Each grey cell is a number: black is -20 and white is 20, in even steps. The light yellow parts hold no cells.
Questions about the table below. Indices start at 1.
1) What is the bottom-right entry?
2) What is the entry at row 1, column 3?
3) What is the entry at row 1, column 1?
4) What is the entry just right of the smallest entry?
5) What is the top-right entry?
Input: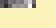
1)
-9
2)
-1
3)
-7
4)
-5
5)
-3

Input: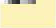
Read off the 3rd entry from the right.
9
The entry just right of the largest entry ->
15
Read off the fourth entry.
-9

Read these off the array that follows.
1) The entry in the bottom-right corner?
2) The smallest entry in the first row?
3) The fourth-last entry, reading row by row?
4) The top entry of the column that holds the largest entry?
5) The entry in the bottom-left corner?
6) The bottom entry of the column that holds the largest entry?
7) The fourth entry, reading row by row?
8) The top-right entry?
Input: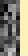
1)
-13
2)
-13
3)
-5
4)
-7
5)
-1
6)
11
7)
-9
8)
-3

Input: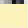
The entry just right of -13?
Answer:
15
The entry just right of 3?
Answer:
-17
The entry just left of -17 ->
3

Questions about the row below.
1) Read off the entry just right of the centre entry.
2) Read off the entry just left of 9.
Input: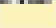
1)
-3
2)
17

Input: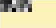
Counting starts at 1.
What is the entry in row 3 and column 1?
-2
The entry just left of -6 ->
2
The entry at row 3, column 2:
-10
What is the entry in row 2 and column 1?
2
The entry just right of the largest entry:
0
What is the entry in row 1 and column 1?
-10
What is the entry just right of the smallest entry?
8

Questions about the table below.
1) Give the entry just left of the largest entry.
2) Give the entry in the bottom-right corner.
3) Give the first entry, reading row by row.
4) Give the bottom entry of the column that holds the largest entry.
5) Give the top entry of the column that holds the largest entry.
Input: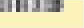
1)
0
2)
12
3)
2
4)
18
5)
16

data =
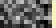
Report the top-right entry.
-2
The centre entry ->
-14
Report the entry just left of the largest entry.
0
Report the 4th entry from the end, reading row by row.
-14
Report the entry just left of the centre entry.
2
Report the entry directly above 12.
-4
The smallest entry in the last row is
-18
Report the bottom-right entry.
-14
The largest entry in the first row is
10
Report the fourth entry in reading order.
-8
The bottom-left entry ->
-16
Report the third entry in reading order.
6
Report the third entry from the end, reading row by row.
-6
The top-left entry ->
2
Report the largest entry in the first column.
6
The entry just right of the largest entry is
-6
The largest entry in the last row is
6
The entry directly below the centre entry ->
-4
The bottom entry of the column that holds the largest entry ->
-12
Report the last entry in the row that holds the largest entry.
8
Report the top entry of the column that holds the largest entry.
6

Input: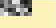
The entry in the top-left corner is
-4
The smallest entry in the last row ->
-12
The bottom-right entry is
2
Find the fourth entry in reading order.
16
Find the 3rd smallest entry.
-14
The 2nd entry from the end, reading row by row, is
-6
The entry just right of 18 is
2
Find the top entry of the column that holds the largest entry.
4
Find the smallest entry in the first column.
-12
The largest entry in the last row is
18

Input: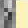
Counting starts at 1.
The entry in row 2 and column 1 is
-2
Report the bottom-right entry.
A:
4
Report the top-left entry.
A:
-2
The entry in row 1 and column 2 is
6
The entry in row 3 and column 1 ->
2
